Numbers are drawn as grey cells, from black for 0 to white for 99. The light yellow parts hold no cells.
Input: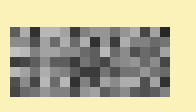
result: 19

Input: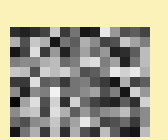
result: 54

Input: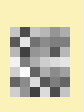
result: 39

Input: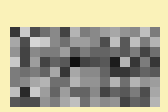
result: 65

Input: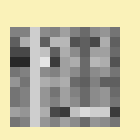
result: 23

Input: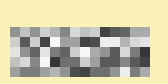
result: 26

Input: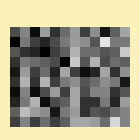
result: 51

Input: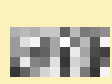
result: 42
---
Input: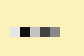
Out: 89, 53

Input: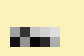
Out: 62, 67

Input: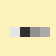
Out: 89, 66

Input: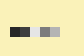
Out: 15, 70

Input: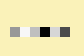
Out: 59, 29

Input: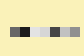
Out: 40, 56
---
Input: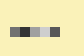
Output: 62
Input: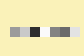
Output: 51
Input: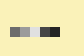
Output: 87
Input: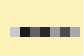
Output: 60
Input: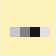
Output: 50
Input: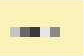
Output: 22
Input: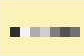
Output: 49
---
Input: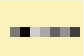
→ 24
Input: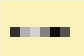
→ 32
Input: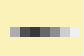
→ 93
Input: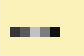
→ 7
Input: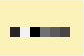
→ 27
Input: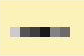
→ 42
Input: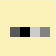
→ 51
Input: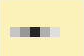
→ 86
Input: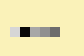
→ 42
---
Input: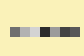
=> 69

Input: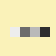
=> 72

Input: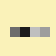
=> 61

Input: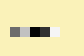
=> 75

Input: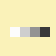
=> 80

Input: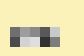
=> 82

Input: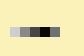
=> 53

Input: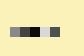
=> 53

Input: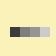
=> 58

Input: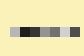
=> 71
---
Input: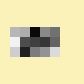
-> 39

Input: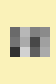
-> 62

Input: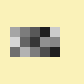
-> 52

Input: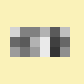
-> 40

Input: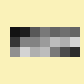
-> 82

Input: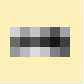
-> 24

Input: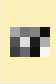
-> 68

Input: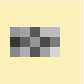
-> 48

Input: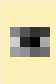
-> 66
